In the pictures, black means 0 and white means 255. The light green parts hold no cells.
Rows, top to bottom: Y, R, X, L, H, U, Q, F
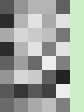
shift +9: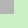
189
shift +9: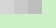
223 211 199
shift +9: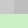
211 199
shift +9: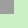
167

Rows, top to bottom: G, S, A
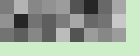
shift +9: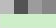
197 92 165 144
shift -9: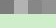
115 170 126 137
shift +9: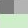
133 188
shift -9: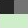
29 106
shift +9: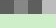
103 144 103 197
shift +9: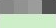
144 155 165 92
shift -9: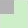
170

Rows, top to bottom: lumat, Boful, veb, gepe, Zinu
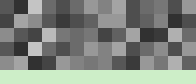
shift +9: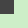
77
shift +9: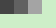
77 106 173
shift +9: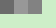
116 161 139
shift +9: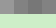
161 139 128 139
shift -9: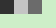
40 187 98
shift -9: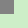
121
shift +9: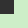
58

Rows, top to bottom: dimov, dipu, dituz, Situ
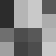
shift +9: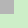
190
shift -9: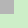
172
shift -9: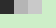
35 172 192
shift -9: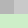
172 192

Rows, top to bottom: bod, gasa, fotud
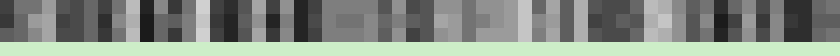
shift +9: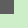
103
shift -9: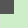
76
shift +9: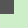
94
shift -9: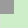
146
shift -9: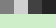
117 199 56 27
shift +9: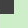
74
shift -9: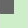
94

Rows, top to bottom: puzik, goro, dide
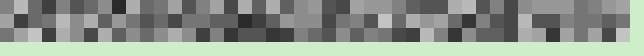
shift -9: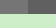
108 108 87 87
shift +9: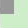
161
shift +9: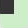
63

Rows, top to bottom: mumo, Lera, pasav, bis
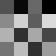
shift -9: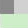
129 200
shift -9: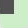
73
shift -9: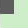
84
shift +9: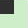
57
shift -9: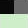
0 95

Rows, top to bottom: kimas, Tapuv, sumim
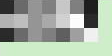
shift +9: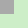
178
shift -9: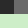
33 97
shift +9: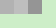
187 199 158

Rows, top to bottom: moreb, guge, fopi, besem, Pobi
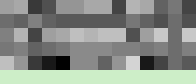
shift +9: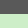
98 98
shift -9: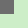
100
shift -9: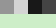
140 203 15 59
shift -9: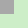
159
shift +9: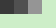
66 89 158
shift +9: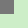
128
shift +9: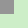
158

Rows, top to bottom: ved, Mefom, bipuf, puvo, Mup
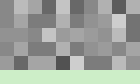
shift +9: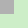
186
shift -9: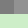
115 137
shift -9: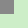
127
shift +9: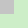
205
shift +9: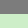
133 133

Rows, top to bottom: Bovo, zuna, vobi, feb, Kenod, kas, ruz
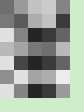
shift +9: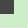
79
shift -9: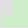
215
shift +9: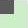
100
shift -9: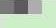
111 82 164
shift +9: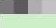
129 100 182 203

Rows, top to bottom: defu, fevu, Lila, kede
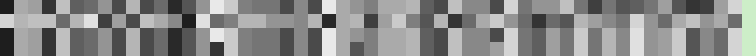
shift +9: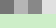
126 190 145 233
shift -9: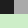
21 161
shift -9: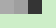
161 150 43
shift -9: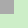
161

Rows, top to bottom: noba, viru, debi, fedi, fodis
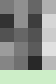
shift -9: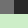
103 31
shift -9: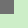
103
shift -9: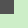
73
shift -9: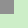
135
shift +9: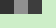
59 153 70
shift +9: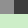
153 70

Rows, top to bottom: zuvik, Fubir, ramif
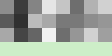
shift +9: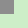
150
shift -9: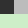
39 179
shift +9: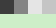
69 141 238 206
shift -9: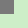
112
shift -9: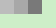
179 159 112
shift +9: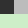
57 197

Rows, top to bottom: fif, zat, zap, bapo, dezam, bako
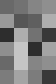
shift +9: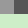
162 95
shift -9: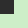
36
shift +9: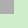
183
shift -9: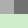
165 105

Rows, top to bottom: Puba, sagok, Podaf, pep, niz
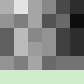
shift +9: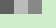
104 196 145
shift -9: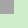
156
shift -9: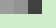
147 138 55

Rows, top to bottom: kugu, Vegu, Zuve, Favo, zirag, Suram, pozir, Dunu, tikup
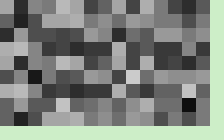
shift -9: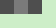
69 113 69
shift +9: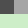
87 174
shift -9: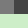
113 59
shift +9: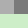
183 131
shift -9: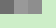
101 144 133
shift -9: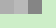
165 176 124

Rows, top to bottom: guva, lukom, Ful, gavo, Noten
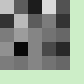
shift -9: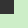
42
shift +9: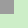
165
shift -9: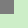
115

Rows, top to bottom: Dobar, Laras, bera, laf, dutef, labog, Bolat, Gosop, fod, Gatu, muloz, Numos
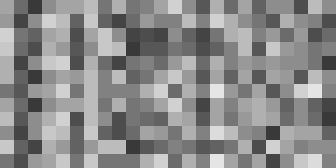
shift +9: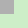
185
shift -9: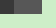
48 78 78
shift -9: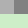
167 120
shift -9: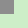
132
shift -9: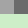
155 98
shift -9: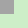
155
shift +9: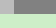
197 138 138 138

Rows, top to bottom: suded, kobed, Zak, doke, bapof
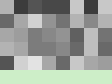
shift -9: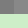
115 127
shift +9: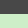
81 81

